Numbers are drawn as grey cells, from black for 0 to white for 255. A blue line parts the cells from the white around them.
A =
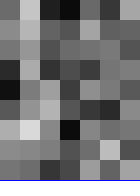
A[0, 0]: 107
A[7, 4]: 110
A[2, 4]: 114
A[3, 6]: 125
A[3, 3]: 77
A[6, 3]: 12
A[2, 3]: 107
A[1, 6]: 100
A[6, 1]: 217
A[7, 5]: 188
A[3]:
[42, 171, 51, 77, 60, 117, 125]
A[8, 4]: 156
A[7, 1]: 135
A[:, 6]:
[166, 100, 84, 125, 89, 138, 118, 80, 163]
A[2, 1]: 150
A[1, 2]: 99

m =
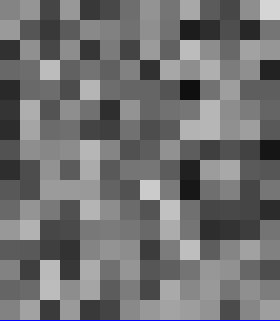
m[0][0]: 132
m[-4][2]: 63
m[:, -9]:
[72, 129, 123, 96, 109, 46, 63, 133, 89, 99, 141, 123, 147, 112, 92, 68]
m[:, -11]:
[152, 91, 141, 97, 76, 142, 111, 140, 91, 154, 80, 74, 50, 55, 141, 154]
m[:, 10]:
[91, 45, 141, 175, 114, 182, 182, 63, 156, 111, 70, 45, 93, 151, 153, 147]
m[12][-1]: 129
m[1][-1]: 117
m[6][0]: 44
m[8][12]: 90
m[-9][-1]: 21
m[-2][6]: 124
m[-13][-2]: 143
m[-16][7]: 147
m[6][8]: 90
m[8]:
[46, 77, 146, 91, 171, 89, 117, 118, 92, 32, 156, 168, 90, 86]
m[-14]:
[49, 144, 71, 141, 53, 123, 67, 155, 97, 188, 141, 104, 162, 150]
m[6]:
[44, 165, 107, 111, 68, 63, 113, 77, 90, 179, 182, 144, 158, 89]
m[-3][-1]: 77
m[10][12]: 69
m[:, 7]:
[147, 143, 155, 48, 101, 101, 77, 93, 118, 203, 84, 105, 60, 86, 71, 152]
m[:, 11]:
[71, 78, 104, 124, 158, 141, 144, 81, 168, 129, 72, 51, 133, 145, 117, 75]
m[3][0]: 104
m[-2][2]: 188
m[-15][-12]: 57
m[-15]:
[154, 85, 57, 91, 137, 129, 113, 143, 114, 28, 45, 78, 39, 117]
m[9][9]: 23
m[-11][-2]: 124
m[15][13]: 158
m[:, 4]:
[56, 137, 53, 115, 181, 113, 68, 182, 171, 153, 180, 120, 132, 172, 165, 57]

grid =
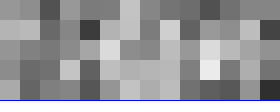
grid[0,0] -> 151
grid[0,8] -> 116
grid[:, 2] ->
[82, 105, 121, 113, 127]
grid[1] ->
[180, 185, 105, 134, 60, 179, 193, 124, 207, 98, 153, 142, 189, 68]
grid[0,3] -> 152
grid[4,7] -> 173
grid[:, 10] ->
[81, 153, 218, 235, 95]
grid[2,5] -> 218
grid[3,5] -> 190
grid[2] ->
[149, 129, 121, 139, 166, 218, 141, 135, 188, 152, 218, 185, 164, 146]
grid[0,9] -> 109
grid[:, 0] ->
[151, 180, 149, 140, 170]
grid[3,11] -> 121
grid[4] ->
[170, 101, 127, 133, 86, 149, 194, 173, 188, 113, 95, 88, 148, 47]
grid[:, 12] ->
[133, 189, 164, 174, 148]
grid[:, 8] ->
[116, 207, 188, 184, 188]

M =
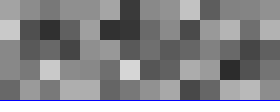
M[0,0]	163
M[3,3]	139
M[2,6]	89
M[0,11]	130
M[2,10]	129
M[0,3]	143
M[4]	[104, 154, 121, 174, 174, 101, 120, 145, 168, 72, 102, 173, 185, 141]
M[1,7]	106
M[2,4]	143
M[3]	[136, 121, 201, 139, 136, 111, 214, 86, 97, 172, 155, 44, 82, 116]
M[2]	[136, 89, 104, 69, 143, 152, 89, 111, 90, 102, 129, 105, 70, 96]
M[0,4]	143
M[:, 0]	[163, 201, 136, 136, 104]
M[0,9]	194

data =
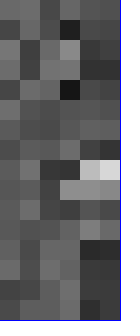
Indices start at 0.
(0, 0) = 105
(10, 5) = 73
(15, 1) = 93
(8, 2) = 55
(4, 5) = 67
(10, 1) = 108
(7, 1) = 91
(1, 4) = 73
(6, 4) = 96
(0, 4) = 84
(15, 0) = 74
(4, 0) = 70
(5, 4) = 85
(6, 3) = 87
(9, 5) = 136
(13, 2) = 109
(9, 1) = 91
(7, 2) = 88
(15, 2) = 93
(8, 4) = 188
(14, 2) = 93
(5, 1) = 82
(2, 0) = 118
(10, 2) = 69
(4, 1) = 107
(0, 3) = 102
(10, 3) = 63
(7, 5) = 52
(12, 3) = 102
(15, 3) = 107

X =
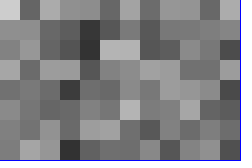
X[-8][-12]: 205
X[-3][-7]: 118
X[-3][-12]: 138
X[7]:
[125, 165, 150, 50, 97, 111, 110, 136, 86, 131, 144, 80]
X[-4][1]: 121
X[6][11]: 109
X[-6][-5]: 86
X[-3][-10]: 102
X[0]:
[205, 101, 171, 144, 141, 103, 163, 108, 150, 148, 104, 172]
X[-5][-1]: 156
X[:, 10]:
[104, 126, 120, 113, 139, 100, 126, 144]
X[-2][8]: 129
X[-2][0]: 128
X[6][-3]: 108
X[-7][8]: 120
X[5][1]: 118
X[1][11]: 133
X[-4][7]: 120
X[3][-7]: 130
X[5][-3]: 166
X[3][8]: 156
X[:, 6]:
[163, 122, 179, 140, 138, 180, 111, 110]
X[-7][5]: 87

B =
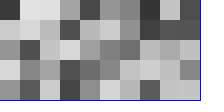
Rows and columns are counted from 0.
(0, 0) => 58
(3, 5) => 135
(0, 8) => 196
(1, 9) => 84
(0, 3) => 164
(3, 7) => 206
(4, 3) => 70
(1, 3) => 79
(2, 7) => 187
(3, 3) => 81
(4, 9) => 197
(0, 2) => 224
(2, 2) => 197
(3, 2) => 164

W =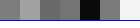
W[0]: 125
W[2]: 105
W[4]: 10

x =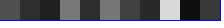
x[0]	80
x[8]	218
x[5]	118
